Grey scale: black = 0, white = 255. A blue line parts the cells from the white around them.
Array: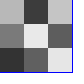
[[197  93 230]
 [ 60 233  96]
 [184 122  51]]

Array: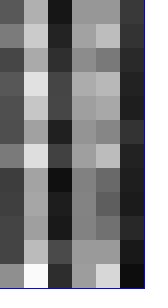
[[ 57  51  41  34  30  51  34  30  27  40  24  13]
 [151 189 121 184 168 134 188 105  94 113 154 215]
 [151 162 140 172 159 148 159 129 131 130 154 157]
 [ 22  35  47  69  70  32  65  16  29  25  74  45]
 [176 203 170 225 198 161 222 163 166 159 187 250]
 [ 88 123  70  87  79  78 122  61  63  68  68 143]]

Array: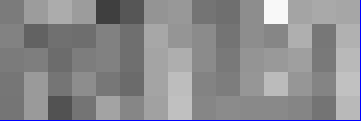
[[166 177 185 193 185]
 [169 119 121 132 116]
 [164 175 159 150 133]
 [248 134 153 187 137]
 [141 141 148 150 137]
 [111 116 121 125 139]
 [116 139 139 131 134]
 [152 149 174 189 192]
 [148 167 164 164 161]
 [ 86 111 111 107 134]
 [ 63 129 129 119 163]
 [156 110 125 141 116]
 [172 112 108 117  82]
 [156  98 126 154 154]
 [123 130 123 118 117]]

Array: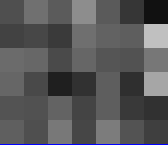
[[ 17 192 119 166  49  63]
 [ 54  94  82  47  57  83]
 [ 90  98  85  94  94 124]
 [141 111 102  49  68  70]
 [ 91  58  74  31  99 120]
 [112  71 103  73  81  79]
 [ 79  66 107 102  83  95]]

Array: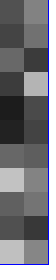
[[130 113  59 180  74  67  94 131 116  56 134]
 [ 81  68 104  60  28  34 103 194  96  80 192]]

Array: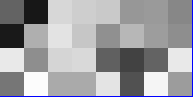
[[135 142 233 156]
 [154 157  99 245]
 [151 183  66  81]
 [201 144  96 228]
 [206 198 217 170]
 [215 227 213 170]
 [ 23 175 142 252]
 [ 99  25 233 118]]

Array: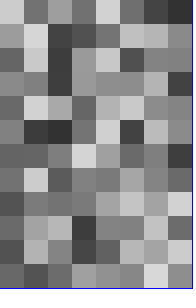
[[ 50 138 129  66 132 139  62 106 210 108 204 142]
 [ 68 181 131 180 140 187 127 132 163 194 164 216]
 [111 192  80 141 201  66 106 166 196 129 183 135]
 [210 116 200 142 179 208 160 122 164 131  97 145]
 [113  81 154 153 102 116 212 129 122  61  70 160]
 [158  67  61  62 169  50 126  91 115 183 132 108]
 [114 214 201 128 210  60 101 204 123 163 179  83]
 [204 156 101 138 105 129 100 114  83 106  82 104]]
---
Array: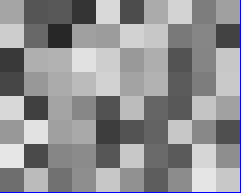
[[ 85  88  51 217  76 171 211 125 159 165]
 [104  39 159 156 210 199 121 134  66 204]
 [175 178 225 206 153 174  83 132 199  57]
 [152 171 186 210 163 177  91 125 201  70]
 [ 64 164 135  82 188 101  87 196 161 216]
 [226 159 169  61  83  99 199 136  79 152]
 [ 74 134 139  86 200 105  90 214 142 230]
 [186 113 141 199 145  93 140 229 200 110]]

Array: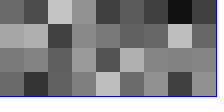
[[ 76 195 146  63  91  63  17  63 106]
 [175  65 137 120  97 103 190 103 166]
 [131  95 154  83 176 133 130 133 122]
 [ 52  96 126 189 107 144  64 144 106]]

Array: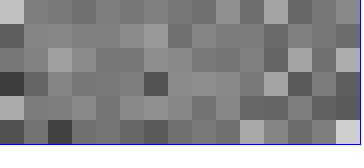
[[125 122 113 125 120 127 119 113 143 110 165 104 120 137 192]
 [132 134 127 128 140 153 112 133 123 124 106 127 120 107  94]
 [130 160 139 119 118 141 136 121 117 127 101 164 113 173 118]
 [100 132 119 121 125  82 139 141 137 121 163  89 123  95  61]
 [124 125 137 117 137 143 135 114 135 103 101 125  97  90 171]
 [115  65 113 117 104  90 112 121 112 168 132 107 126 207  80]]

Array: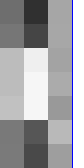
[[ 48 166 110]
 [ 69 167 118]
 [239 163 188]
 [246 171 188]
 [246 153 193]
 [ 86 185 121]
 [ 73 158 122]]

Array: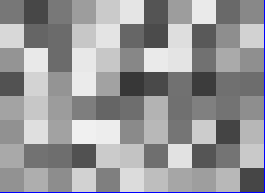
[[ 71 120 157 202 229  84 157 234 105 136 119]
 [101 107 199 228 102  75 222  89 142 210 216]
 [233 107 232 199 135 234 228 113 170 143 148]
 [211 148 235 162  55  73 113  60 112 109  82]
 [199 156 126 101 110 179 112 128 115 142 163]
 [223 162 240 237 138 184 117 204  68 183 145]
 [114 110  81 203 195 111 226  85 116 201 169]
 [174 141 210 127 220 190 166 158 184  70 146]]

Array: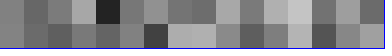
[[103 123 167  35 119 145 116 109 168 122 176 196 114 158 107 129]
 [107  95 121 100 129  65 173 176 138  94 126 180  84 135 160 131]]

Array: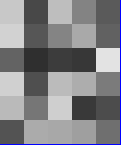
[[ 72 190 131  90 200]
 [ 86 132 169  97 210]
 [ 47  60  55 227  99]
 [ 79 187 173 123 208]
 [118 207  57  76 186]
 [171 168 159 111  83]]
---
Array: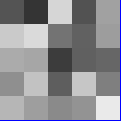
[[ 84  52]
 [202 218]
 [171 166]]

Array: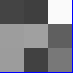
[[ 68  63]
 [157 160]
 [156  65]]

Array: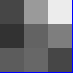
[[ 70 154]
 [ 50  99]
 [ 92 103]]

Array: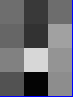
[[110  57]
 [102  50]
 [129 215]]

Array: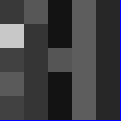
[[ 57  87]
 [200  53]
 [ 65  53]]

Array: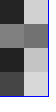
[[ 36 209]
 [128 114]
 [ 34 196]]

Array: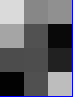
[[218 135]
 [165  81]
 [ 76  77]]

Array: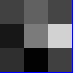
[[ 65  97]
 [ 23 123]
 [ 47   2]]

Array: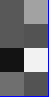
[[ 88 162]
 [ 88  83]
 [ 19 242]]
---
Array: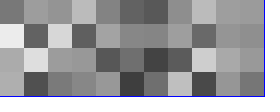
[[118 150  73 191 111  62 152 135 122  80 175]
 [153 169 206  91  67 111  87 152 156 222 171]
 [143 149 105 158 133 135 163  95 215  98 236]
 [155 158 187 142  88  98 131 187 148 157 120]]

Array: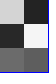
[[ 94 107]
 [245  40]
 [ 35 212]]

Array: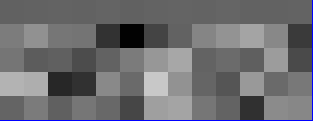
[[135 139  48  99 118 164 159  70 104 118  96 123 100]
 [120 106 153  85 101 146 200 106 137  49  39 174 179]
 [ 74 156  95 107  99 167 151 123  98  76  96  92 117]
 [ 58 136 164 147 133  98  68   2  50 116 118 145 124]
 [ 99  98  98 101  99 100  99  97 100  98  99  98  97]]

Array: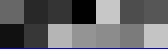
[[196 123 140 148 181  55  17]
 [ 86  77 199   1  52  40 103]]

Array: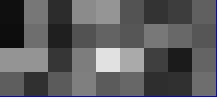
[[110  48  46 103  91 127  91  48  94]
 [100  27  63 170 225 125  54 148 148]
 [ 86 104 120  86  99  82  31 110  13]
 [ 96  61  51  83 149 139  44 119  15]]

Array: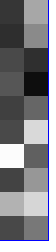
[[120  72]
 [214 178]
 [151  67]
 [ 96 252]
 [217  73]
 [102  64]
 [ 14  86]
 [ 47  73]
 [138  46]
 [167  54]]
